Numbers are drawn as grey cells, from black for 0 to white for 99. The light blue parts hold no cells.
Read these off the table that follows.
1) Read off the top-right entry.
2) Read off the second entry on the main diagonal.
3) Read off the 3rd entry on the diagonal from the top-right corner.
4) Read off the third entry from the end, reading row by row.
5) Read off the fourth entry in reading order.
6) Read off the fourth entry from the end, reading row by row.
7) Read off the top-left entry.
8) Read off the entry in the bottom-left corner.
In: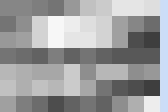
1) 86
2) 55
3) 62
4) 55
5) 45
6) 38
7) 52
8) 62

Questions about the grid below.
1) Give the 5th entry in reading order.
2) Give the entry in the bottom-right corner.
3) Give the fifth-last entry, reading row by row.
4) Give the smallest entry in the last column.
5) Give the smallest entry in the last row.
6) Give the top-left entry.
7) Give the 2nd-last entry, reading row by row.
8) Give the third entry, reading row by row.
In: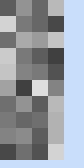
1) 82
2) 82
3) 69
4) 25
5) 28
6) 36
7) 32
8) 40

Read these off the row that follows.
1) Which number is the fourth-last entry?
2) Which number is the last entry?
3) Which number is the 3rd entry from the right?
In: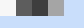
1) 96
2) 64
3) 36

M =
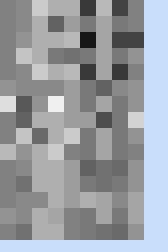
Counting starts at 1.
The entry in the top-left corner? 50
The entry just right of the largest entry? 61
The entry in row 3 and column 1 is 50
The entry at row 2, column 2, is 53
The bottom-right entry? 57
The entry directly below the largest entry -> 68
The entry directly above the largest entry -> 53
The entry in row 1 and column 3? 79
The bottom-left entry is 50
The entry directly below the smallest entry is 47
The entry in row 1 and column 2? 53
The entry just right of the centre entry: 61
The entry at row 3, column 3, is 68
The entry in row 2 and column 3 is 68
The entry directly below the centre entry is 79
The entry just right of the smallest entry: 64
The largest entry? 93
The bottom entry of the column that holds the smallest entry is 47
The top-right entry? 50

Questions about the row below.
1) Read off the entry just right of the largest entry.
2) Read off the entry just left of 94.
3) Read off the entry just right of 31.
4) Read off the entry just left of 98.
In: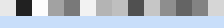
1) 63
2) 47
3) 77
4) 13

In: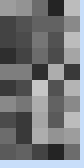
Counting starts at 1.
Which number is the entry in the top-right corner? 73
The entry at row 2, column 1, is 26
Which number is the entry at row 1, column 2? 57
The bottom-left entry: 35
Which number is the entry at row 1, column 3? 42
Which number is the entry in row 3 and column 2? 29
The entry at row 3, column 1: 26
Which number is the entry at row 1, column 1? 61
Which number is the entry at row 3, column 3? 46

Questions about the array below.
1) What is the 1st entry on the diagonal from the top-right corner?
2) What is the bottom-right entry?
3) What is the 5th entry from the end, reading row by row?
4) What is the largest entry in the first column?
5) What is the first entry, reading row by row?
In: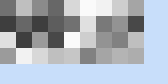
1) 64
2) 67
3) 77
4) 87
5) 44

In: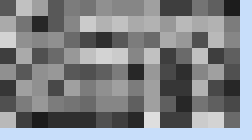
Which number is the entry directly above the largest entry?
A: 62
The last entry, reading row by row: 41
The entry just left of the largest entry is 15
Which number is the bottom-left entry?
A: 72
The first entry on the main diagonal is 34
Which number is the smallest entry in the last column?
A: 11
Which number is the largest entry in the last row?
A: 86
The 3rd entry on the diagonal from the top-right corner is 31
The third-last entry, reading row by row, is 79
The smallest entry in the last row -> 11
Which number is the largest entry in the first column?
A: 82
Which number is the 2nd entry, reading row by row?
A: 75
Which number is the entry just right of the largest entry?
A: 24
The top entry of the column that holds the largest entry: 62
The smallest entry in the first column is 21
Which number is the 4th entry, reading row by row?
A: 34
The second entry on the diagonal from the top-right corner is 69

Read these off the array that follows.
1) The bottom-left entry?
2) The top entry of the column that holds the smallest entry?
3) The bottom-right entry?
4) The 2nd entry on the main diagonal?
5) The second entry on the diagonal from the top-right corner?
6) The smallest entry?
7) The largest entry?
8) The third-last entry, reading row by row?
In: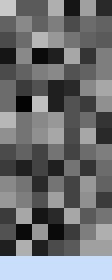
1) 12
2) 35
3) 62
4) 53
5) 42
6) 1
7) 78
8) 35
